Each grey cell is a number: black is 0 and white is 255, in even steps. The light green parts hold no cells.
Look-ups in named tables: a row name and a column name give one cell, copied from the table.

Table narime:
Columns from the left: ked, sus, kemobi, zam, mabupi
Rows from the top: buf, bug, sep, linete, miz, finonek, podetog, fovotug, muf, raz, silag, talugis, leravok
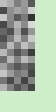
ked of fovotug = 185
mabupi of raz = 84
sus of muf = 182
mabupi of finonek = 201
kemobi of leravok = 84
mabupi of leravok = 69
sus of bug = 143

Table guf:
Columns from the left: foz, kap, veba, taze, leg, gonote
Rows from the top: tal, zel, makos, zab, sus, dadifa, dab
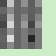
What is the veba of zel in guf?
101
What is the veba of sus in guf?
101
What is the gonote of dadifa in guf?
120
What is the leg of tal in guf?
93
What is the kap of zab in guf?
212
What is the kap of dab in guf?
135
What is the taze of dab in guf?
121
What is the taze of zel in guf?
108
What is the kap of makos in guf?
174
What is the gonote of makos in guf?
131
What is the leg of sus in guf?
98
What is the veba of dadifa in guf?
101
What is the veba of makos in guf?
101
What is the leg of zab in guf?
69
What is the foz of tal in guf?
74
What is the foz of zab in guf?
70
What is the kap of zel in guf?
137
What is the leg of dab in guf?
96
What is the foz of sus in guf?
94
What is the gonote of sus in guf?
120

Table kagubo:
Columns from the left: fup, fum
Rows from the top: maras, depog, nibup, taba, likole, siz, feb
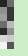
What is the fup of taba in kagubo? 109
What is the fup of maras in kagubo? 36
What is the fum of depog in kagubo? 56
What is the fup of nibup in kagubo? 158
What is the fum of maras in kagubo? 109
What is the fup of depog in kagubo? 144

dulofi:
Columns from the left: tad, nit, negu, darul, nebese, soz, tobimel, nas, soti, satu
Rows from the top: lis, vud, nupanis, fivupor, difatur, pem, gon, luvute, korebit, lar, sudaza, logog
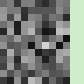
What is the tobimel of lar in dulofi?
84
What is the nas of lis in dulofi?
77
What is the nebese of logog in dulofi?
186
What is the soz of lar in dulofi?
111
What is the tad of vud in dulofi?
149
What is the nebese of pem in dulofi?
101

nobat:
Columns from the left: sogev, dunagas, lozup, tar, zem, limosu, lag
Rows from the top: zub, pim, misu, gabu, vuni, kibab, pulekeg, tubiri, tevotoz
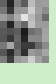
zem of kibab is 137
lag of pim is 140
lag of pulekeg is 138
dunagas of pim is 53
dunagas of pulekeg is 166
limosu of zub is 154
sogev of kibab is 86
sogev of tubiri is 87
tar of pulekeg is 59
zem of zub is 187
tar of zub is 91

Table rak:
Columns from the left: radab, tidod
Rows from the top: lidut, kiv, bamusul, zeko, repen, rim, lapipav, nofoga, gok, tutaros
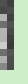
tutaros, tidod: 76
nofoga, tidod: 85
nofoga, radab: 110
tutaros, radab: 135
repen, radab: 181
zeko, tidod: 82
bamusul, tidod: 65
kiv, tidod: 77
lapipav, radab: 204
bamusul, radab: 179
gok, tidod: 78
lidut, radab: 80
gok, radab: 174
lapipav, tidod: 58
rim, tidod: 63
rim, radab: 179
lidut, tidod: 64
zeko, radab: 111
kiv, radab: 71
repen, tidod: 74

